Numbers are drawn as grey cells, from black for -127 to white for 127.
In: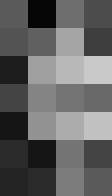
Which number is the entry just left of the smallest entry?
-37
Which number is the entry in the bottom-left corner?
-91
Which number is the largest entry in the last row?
-3
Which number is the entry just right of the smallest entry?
-17
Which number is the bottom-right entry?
-37
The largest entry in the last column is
73
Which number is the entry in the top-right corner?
-51
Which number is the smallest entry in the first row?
-122

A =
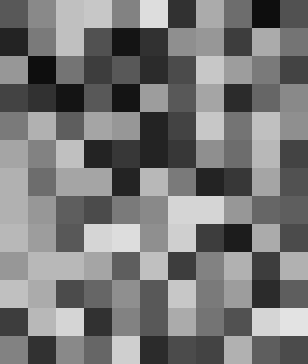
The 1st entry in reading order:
-39
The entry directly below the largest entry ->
-52
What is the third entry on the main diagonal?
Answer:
-11
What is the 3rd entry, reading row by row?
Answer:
64
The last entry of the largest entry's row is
99
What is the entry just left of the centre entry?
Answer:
-92
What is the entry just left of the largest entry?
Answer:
85
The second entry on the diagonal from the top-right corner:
43
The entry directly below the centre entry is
9
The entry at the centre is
56
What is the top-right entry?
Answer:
-46
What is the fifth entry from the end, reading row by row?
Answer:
-52
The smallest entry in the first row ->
-113
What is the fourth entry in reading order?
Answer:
71
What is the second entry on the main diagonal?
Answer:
-5
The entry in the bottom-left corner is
2
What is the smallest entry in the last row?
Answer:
-84
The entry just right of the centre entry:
-5
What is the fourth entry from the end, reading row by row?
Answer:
-60
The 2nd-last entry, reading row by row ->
-33
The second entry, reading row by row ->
9

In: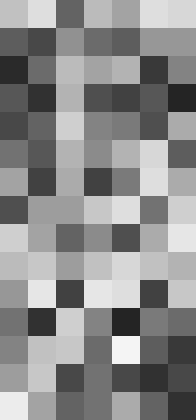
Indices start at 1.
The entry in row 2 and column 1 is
-34
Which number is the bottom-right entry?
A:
-78
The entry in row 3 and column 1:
-85
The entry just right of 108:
35
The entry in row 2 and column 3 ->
17
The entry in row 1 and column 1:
65
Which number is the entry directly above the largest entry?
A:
-91
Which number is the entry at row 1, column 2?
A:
94
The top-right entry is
87
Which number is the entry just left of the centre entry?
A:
29
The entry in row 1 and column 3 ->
-28
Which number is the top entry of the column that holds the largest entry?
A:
35
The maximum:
116
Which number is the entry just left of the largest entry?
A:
-20
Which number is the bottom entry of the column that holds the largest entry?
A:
43
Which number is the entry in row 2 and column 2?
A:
-55
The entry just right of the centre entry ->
94
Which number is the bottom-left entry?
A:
108
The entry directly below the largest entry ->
-55
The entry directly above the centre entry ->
-62
